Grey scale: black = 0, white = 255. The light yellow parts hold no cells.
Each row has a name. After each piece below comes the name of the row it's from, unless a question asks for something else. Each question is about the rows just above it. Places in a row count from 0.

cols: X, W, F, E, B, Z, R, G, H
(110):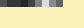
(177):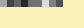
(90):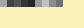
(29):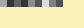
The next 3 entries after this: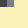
[220 140  99]
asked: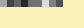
(177)
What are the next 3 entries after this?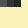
[155 193 140]

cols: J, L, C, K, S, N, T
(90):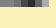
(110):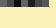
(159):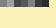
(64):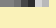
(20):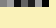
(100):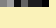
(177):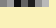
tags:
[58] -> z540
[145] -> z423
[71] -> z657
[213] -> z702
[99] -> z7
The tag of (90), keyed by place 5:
z7
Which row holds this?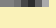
(90)
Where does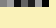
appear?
(20)

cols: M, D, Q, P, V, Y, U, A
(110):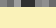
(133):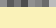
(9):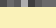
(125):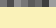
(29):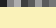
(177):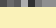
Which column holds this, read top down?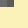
D
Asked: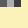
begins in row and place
(9), 2
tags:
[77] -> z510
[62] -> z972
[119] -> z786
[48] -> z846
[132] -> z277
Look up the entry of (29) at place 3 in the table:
z972
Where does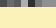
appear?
(177)

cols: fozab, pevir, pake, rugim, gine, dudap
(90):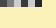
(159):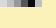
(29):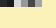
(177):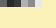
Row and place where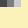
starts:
(90), 0
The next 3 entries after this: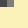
[204  57 204]

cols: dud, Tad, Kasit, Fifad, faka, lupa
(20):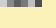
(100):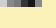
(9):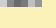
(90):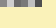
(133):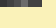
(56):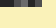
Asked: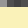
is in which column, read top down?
lupa
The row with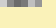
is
(9)
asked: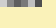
(20)

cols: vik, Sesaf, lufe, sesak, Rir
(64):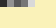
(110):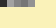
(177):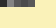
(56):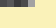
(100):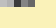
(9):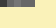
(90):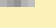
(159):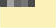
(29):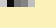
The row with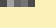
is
(159)
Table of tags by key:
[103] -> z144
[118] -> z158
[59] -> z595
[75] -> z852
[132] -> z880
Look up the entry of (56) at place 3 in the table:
z852
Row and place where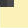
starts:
(56), 2
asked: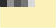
(64)
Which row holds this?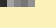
(110)
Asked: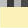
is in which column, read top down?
vik

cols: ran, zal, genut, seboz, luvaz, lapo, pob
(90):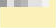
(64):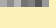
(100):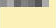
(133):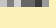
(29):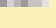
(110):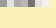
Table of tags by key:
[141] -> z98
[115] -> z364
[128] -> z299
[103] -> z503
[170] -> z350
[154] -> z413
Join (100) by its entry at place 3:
z299
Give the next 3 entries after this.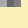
[115  87 170]
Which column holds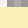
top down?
pob
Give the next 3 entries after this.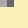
[128 115  87]
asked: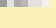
(90)

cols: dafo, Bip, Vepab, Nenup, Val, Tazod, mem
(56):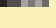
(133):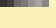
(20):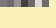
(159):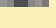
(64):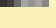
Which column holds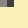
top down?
Bip
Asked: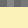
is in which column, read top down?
mem

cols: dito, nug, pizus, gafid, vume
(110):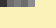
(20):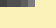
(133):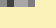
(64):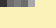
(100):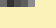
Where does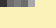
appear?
(64)
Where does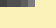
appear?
(20)
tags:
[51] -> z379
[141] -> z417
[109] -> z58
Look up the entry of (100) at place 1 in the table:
z379
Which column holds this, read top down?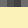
nug
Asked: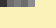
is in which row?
(110)
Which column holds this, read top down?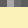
gafid

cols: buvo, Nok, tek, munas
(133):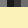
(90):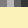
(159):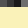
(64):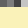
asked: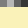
(90)
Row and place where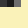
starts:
(159), 1
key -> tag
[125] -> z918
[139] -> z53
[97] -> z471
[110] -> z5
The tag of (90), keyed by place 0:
z918

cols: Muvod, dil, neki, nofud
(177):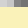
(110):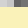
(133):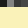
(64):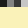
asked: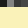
(133)
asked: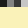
(64)

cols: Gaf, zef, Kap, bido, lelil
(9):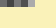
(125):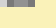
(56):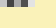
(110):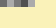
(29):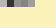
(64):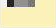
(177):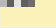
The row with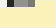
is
(64)
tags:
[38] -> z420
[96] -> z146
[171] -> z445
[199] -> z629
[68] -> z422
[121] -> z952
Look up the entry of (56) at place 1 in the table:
z422
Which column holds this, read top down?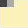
zef

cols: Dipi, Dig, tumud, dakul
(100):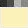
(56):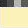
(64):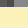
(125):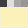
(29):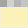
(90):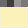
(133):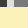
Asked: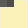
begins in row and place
(64), 0
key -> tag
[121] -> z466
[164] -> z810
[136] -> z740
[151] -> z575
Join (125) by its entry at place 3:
z575

